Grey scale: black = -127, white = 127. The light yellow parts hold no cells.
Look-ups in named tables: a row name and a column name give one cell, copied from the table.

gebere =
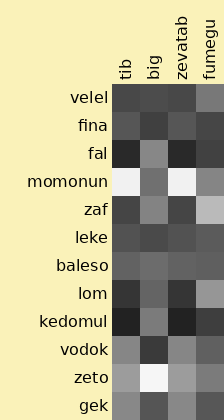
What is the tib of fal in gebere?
-86
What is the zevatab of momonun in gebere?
113
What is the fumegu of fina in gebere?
-57
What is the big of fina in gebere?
-63
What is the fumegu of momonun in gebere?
5
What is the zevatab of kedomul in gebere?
-93
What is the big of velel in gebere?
-51
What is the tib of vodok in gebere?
6
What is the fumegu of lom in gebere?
22
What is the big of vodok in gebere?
-69
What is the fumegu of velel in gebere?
-7
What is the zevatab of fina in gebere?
-41
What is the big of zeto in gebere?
118
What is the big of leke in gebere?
-53
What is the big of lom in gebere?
-27
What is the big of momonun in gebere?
-15
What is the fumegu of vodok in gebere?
-31
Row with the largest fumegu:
zaf

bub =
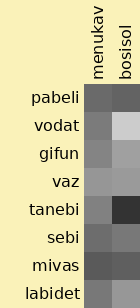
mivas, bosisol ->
-32
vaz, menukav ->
22
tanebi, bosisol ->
-76
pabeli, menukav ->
-21
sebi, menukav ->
-18
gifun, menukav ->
4
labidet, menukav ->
-7
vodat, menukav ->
-4
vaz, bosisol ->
26

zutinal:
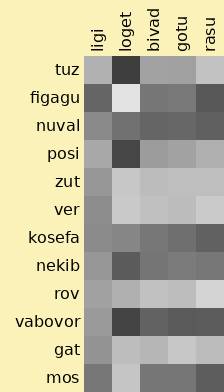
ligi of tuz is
49
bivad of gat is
54
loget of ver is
73
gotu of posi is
34
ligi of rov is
33
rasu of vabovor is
-35
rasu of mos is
-34
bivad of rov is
65
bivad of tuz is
34
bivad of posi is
28
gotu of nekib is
-4
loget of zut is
71
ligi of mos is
-8
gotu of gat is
71
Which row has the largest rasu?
rov

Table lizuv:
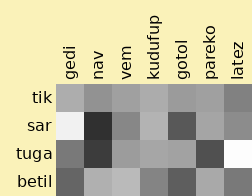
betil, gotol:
-33
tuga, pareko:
-47
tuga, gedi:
-6
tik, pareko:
32
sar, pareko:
37
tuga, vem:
28
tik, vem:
32
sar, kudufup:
51
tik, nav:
18
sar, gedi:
113
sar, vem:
7
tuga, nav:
-67
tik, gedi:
45
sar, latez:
12
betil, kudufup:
4
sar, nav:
-79
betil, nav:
48
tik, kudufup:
44
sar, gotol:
-39
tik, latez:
1
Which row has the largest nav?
betil

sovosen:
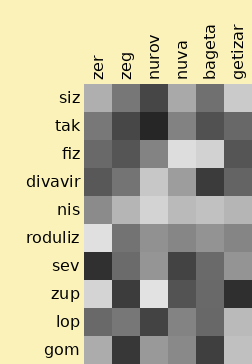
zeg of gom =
-72
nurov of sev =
21
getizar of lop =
58
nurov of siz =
-57
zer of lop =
-22
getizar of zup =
-80
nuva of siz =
41
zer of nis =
11
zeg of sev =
-20
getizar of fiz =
-42

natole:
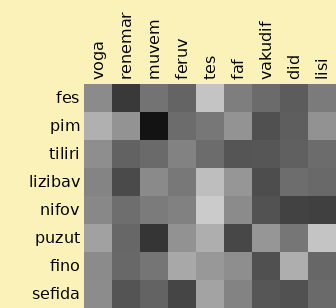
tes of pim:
-8
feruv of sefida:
-58
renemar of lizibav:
-53
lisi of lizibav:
-22
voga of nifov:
8
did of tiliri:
-31
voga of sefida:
12
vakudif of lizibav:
-50
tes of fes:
68
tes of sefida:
35
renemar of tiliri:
-29
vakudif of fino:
-47
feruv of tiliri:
2
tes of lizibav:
62
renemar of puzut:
-24
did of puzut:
-9

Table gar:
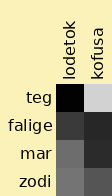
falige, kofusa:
-88
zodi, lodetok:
-11
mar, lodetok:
-18
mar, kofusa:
-84
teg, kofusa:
82
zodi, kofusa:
-42

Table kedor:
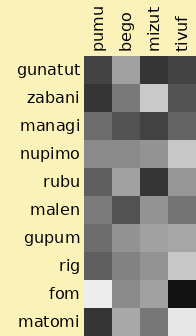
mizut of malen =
19
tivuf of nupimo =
71
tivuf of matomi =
103
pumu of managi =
-19
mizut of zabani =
73
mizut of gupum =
33
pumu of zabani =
-75
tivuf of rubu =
22

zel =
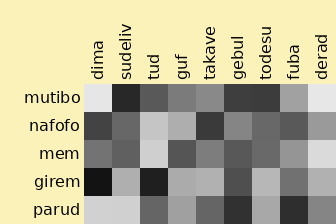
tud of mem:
79
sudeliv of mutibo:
-87
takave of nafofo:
-69
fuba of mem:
21
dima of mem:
-12
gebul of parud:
-78
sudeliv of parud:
80
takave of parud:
-26
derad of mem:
90
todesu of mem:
-22
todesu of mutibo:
-67
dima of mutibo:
102
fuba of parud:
-81
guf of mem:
-42
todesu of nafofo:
-23
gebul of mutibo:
-65

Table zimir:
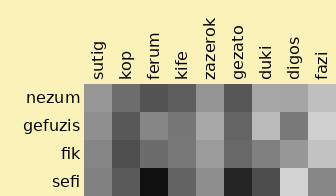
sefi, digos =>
82
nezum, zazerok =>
20
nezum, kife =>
-34
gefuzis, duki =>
59
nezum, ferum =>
-44
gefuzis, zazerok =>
40
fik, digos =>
24
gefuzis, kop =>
-39
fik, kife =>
-7
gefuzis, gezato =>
-27
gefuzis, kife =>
-8

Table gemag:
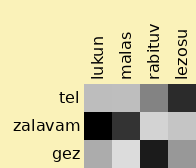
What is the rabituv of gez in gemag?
-100
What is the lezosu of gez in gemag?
24
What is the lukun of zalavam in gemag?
-127
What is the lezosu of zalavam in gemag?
69
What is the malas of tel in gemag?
62
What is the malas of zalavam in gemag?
-76
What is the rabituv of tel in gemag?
3
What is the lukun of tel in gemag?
61
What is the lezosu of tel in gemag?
-84
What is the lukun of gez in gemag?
44

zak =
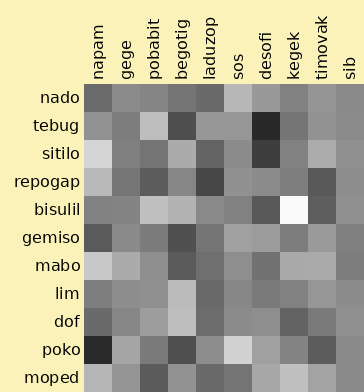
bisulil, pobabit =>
64
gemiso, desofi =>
27
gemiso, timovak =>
26
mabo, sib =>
-2
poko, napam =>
-85
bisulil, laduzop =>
9
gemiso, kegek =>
-2
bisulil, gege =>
4
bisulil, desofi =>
-38
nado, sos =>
56
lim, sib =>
12
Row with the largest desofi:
moped

